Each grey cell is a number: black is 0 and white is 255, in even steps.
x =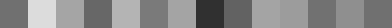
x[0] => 112
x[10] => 156
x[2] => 165

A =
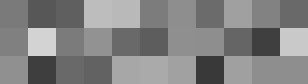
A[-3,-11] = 122
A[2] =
[144, 62, 105, 98, 167, 170, 161, 57, 160, 142, 142]
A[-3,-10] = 87
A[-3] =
[122, 87, 95, 189, 185, 124, 142, 107, 160, 130, 105]
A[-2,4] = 105
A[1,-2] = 63
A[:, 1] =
[87, 211, 62]

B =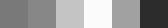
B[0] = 121
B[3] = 251
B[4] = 161
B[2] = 196

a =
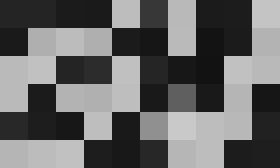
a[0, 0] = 36
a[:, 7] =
[27, 19, 18, 25, 189, 189]
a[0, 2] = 27
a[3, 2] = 179
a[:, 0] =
[36, 26, 186, 186, 40, 181]
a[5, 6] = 182
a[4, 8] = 184
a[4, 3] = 190
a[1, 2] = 188
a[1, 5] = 22
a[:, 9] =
[196, 179, 185, 22, 33, 30]
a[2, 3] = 44
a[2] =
[186, 193, 36, 44, 192, 37, 23, 18, 193, 185]
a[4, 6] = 201
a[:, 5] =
[55, 22, 37, 25, 144, 39]

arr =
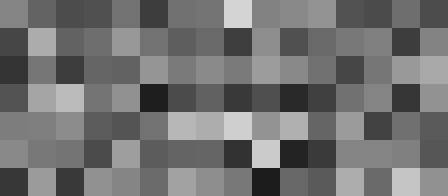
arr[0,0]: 132
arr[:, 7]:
[116, 105, 138, 97, 173, 101, 141]
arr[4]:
[125, 127, 140, 92, 84, 114, 183, 173, 207, 147, 176, 101, 155, 66, 112, 90]
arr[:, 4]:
[114, 152, 98, 145, 84, 158, 133]
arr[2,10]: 137
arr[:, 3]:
[80, 110, 101, 116, 92, 75, 145]
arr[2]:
[51, 118, 60, 101, 98, 149, 122, 138, 122, 156, 137, 113, 70, 118, 153, 168]
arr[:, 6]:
[113, 94, 122, 75, 183, 100, 162]
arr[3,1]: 165
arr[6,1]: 155
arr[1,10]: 80
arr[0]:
[132, 99, 76, 80, 114, 61, 113, 116, 212, 130, 137, 147, 82, 75, 110, 76]
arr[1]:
[70, 172, 98, 110, 152, 114, 94, 105, 62, 141, 80, 105, 120, 128, 61, 131]
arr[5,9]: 203
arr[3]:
[83, 165, 186, 116, 145, 30, 75, 97, 57, 79, 41, 64, 113, 132, 54, 146]
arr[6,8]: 120
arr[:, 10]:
[137, 80, 137, 41, 176, 35, 104]
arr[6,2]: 57
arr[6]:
[55, 155, 57, 145, 133, 107, 162, 141, 120, 28, 104, 90, 173, 106, 197, 145]

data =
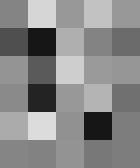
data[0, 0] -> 132
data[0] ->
[132, 214, 152, 194, 152]
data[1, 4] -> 107
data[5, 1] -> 130
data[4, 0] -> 171
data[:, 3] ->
[194, 131, 154, 180, 22, 120]
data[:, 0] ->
[132, 79, 148, 138, 171, 133]

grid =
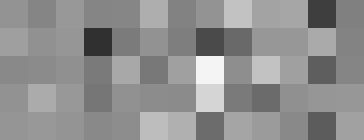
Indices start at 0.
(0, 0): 147
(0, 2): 152
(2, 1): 139
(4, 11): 92
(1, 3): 48
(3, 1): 171
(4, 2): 148
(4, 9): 155
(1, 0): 159
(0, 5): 174
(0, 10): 166
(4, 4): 141
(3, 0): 146
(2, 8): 142
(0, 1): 133
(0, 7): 147
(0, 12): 128
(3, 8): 122
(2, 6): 160
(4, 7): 108
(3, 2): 152
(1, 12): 131
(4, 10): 137

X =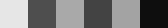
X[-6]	230
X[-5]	78
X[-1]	14
